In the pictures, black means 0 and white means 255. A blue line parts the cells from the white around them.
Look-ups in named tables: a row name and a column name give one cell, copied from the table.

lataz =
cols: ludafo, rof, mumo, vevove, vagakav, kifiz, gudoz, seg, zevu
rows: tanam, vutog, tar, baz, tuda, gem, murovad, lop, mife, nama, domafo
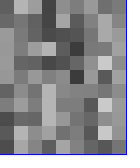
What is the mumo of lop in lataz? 125
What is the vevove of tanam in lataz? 68
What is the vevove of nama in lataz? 161
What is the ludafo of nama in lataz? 89
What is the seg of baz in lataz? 123
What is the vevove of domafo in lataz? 94
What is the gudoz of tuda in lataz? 144
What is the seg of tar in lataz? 169
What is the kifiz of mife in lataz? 116
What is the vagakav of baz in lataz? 93
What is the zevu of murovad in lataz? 140
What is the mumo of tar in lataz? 99
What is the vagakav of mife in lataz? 151
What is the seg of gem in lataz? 89

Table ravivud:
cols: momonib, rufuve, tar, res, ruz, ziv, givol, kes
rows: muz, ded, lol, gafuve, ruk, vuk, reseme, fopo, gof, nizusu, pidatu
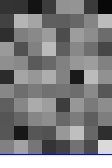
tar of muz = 19
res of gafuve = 187
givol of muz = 59
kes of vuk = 145
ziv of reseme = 109
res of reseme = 113
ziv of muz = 148
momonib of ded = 66
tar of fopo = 171
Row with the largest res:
gafuve

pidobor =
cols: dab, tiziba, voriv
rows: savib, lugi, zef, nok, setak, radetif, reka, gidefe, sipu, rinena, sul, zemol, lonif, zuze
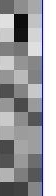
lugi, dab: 224
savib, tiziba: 142
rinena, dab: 173
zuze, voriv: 134
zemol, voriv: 109
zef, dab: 203
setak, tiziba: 148
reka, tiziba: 132
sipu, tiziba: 140
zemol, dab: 82
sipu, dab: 202
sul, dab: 73

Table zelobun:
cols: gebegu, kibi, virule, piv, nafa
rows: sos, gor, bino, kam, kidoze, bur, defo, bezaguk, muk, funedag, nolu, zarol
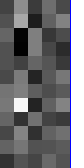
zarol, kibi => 83
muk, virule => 113
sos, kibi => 142
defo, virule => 94
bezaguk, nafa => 131
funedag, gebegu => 71
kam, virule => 127
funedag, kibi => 132
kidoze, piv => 85
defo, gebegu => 116

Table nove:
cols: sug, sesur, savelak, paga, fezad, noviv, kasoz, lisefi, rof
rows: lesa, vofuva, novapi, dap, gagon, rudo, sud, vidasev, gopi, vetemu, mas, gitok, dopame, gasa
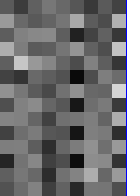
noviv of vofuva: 168
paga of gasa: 63
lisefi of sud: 101
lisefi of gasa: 117
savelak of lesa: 96
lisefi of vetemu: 122
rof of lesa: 66
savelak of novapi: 136
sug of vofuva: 154
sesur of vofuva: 105
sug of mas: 126
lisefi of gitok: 138
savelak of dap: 90
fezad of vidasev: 87
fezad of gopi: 112
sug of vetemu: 65
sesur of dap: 125

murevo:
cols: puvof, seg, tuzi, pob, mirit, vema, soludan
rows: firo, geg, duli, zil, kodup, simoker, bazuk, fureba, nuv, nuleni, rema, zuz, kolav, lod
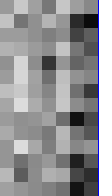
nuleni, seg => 146
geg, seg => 116
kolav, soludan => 45
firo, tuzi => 160
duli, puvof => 156
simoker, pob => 111
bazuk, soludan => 56
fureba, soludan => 117
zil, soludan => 80
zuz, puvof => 149
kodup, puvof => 145
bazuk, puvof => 190
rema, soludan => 148
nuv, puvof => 155
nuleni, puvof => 170
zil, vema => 118
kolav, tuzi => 140

